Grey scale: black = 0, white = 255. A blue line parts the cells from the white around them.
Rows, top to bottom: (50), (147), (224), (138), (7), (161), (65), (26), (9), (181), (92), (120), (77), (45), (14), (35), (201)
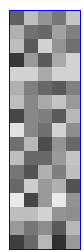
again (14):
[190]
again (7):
[210]
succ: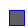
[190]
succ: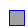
[127]
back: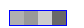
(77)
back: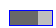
(92)
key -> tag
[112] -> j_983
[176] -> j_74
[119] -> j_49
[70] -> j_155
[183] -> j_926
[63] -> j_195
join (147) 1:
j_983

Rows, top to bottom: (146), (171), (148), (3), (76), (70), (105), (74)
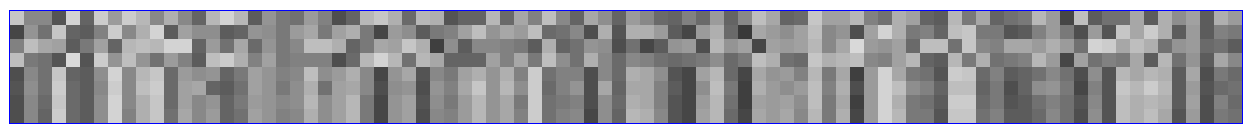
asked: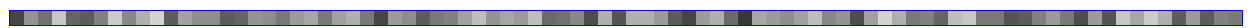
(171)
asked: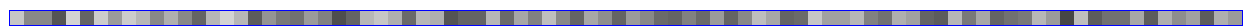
(146)

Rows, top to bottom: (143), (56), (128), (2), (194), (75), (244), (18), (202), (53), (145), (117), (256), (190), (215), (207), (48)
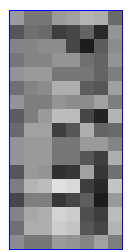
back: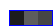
(190)
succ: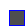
[62]
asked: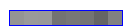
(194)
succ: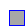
[174]
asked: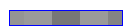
(53)
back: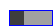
(202)

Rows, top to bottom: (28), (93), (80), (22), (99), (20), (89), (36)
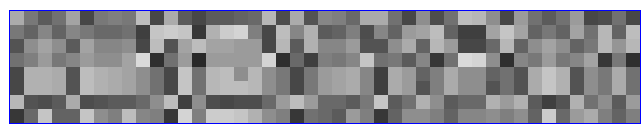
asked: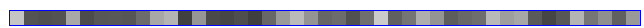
(89)
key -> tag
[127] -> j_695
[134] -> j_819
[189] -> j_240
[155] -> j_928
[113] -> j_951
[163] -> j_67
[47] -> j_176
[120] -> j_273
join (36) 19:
j_695
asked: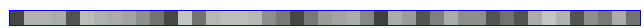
(20)
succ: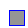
[183]
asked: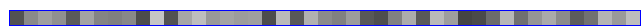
(80)
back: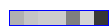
(36)

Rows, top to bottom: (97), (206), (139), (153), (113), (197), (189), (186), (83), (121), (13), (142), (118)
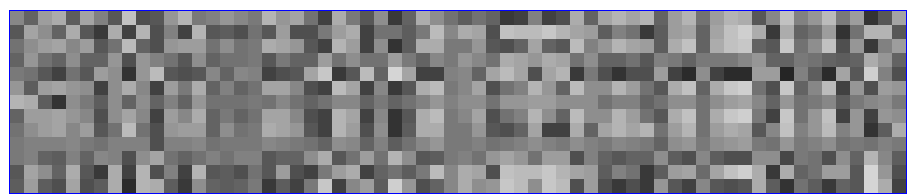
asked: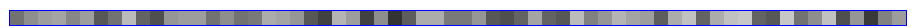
(139)
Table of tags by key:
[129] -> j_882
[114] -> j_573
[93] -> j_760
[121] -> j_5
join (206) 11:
j_882
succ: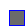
[164]
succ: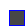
[121]
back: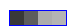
(118)

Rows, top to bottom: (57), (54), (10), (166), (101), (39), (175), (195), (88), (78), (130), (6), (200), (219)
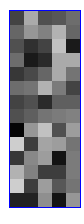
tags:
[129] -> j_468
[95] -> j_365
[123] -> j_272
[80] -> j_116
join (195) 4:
j_468
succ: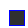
[67]
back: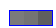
(195)
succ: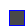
[102]
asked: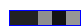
(219)
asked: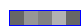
(54)
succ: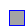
[157]

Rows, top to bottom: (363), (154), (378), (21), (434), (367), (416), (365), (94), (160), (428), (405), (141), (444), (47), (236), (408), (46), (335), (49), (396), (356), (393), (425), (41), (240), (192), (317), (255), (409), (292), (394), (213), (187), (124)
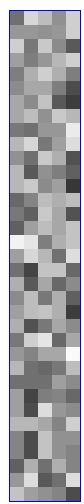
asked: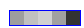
(356)
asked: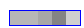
(409)

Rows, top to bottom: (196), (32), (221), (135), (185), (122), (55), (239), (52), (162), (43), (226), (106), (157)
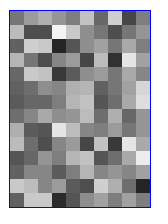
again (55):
[103]
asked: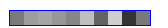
(196)
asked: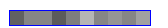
(226)
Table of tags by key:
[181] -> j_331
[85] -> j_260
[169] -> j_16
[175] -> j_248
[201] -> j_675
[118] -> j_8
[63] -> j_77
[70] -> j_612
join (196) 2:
j_248
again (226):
[134]
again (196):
[126]

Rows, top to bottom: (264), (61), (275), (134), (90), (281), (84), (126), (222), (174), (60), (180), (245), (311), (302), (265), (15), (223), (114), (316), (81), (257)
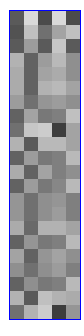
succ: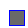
[178]
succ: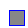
[185]
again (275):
[90]
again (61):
[192]
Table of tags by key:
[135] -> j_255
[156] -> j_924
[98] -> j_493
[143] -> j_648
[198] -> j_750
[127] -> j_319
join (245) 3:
j_255

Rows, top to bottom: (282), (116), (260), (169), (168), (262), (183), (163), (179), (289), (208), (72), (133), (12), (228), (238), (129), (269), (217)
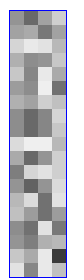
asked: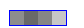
(179)
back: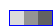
(133)
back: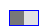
(238)

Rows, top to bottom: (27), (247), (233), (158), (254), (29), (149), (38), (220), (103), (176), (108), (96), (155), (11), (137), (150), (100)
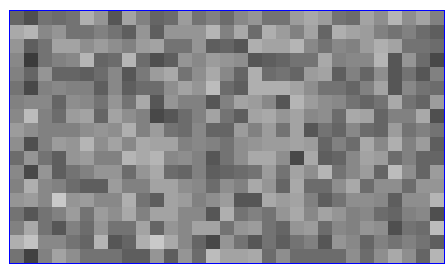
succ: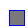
[156]
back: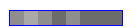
(100)
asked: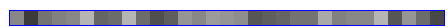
(158)
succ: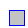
[136]

